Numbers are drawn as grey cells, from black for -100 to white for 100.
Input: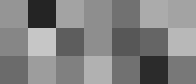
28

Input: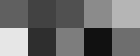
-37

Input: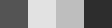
49

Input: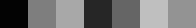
32

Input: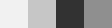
-61

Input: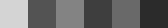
3

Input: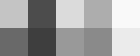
72

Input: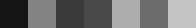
-54
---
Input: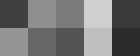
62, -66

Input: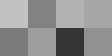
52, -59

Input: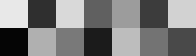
82, -96

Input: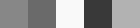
95, -55

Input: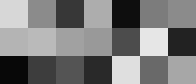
80, -94

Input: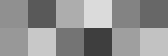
72, -51

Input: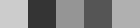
60, -59
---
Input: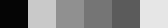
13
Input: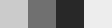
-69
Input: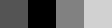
1
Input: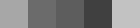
-27
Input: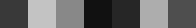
7
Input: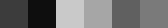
58
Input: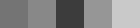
-53
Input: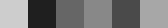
-20
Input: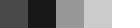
19
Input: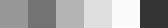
41
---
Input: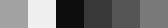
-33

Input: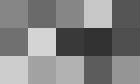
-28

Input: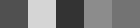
10

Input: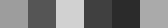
-66

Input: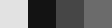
-45

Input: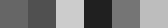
-8

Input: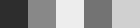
-10
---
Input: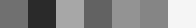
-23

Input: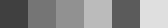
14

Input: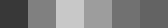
57

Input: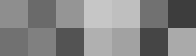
38

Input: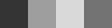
-60

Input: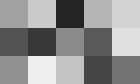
87
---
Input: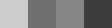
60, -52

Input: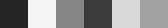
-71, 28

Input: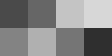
-42, -63

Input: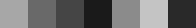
31, -68

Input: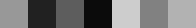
19, 40

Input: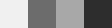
88, -65

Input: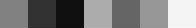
1, 91

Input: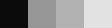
-91, 77

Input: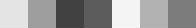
79, -3
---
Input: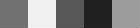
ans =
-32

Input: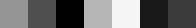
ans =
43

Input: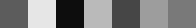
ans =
46

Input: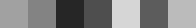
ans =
-39

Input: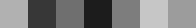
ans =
-78

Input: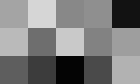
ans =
58

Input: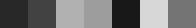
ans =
23

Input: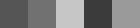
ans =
55
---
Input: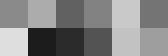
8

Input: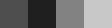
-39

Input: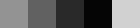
15

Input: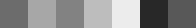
-15

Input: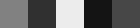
1

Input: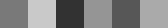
-5
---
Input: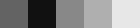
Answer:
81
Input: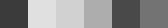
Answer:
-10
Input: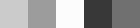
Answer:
-12
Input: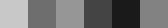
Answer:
2
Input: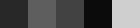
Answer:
62
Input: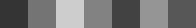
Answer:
-32
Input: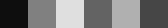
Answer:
-45
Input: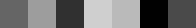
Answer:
-42
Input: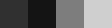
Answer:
62
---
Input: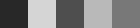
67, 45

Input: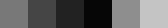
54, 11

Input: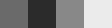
84, 7

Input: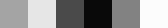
98, 80

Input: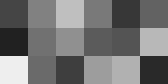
87, 50

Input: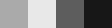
82, 33
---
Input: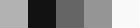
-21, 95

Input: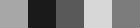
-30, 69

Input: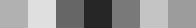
-70, 75

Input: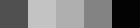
37, 53

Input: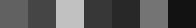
-57, 51

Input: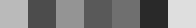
-30, 74

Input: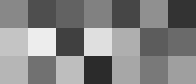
75, 86

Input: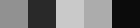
58, 58

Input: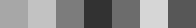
-61, 68

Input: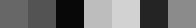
48, 65
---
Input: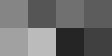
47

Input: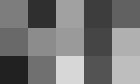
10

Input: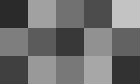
-29

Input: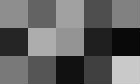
36

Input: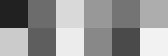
-26

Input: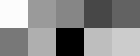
37

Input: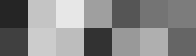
60
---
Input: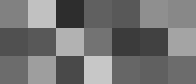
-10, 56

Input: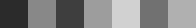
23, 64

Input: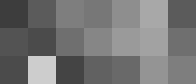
5, 61

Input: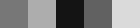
-84, 71

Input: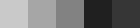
2, 58

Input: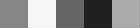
-21, 93

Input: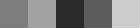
-67, 61

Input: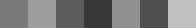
-55, 51

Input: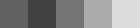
-9, 73

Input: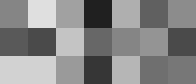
-19, 75
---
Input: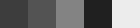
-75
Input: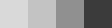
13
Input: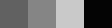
58
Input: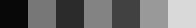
20
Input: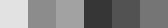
-36
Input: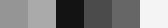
-20
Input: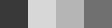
42
